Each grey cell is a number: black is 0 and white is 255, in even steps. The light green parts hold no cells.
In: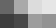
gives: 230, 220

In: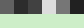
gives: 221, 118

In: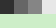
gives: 231, 133

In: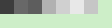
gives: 232, 208

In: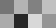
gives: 216, 192

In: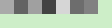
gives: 214, 169

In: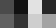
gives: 226, 206
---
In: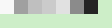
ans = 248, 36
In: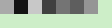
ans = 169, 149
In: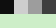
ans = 14, 62
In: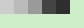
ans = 205, 45
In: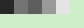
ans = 39, 229
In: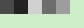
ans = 74, 157
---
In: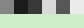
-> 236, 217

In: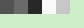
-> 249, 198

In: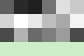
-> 255, 243

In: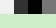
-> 241, 118

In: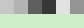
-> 226, 198

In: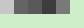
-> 199, 121
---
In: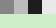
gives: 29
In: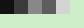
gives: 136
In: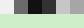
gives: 17
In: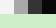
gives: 52
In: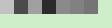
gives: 160
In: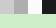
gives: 251
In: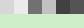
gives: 113
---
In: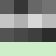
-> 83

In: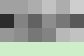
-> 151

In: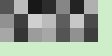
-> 167

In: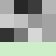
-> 50

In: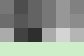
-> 171

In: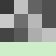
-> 68

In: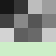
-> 211

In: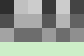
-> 163
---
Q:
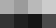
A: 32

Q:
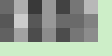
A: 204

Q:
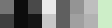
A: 12

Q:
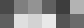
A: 223

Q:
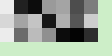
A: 164

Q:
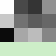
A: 114

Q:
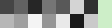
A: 159

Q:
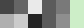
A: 203

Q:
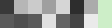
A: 79

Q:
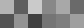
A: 147
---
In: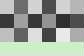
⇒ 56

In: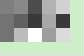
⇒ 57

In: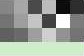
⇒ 197

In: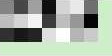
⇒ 243

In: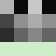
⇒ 171

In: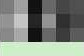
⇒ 37

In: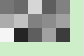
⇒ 129
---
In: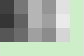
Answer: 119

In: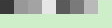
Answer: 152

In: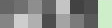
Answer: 112

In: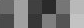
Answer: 161

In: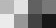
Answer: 226

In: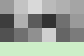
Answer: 195
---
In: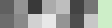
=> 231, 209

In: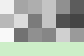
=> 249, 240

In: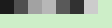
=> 204, 183

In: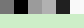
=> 249, 177

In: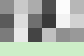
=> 252, 243

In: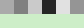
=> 225, 202

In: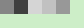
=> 213, 193

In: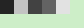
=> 226, 195

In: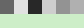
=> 225, 206
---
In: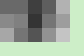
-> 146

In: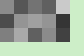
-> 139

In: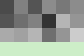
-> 149

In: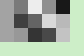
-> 73

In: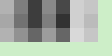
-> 217

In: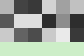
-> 234

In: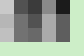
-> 170

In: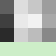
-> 188
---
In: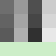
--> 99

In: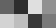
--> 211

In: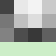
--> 119

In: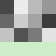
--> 103

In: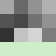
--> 83

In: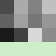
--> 97
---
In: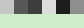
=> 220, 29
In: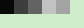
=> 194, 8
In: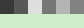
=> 223, 57
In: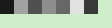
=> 225, 25
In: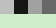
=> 191, 22
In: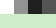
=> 255, 32
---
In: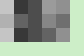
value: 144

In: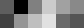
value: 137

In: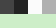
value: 176

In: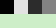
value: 130

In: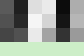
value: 173

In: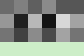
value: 86

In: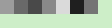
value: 116

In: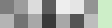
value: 147

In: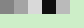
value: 186

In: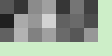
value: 64
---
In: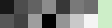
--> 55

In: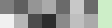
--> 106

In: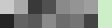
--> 138

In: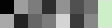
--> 146

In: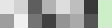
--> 221

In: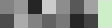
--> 141

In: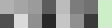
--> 188

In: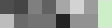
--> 167

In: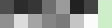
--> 155
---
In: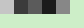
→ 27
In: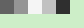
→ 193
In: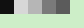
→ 122
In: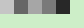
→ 122
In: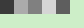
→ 213
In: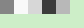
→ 59
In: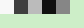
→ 16
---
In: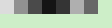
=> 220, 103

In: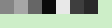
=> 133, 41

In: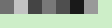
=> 111, 153

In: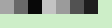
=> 165, 30

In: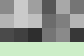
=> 138, 55

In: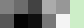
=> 129, 244

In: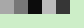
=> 168, 54

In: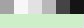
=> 163, 20

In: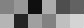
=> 130, 212
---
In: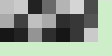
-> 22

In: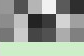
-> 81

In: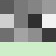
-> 163

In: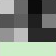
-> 189

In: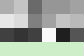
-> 249

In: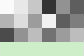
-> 114
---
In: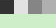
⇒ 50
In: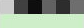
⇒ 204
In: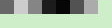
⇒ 103
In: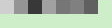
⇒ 207
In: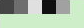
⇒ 69
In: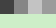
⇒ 65
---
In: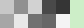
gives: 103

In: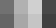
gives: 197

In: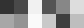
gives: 62

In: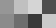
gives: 57

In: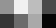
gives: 169

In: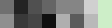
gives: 91

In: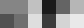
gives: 212
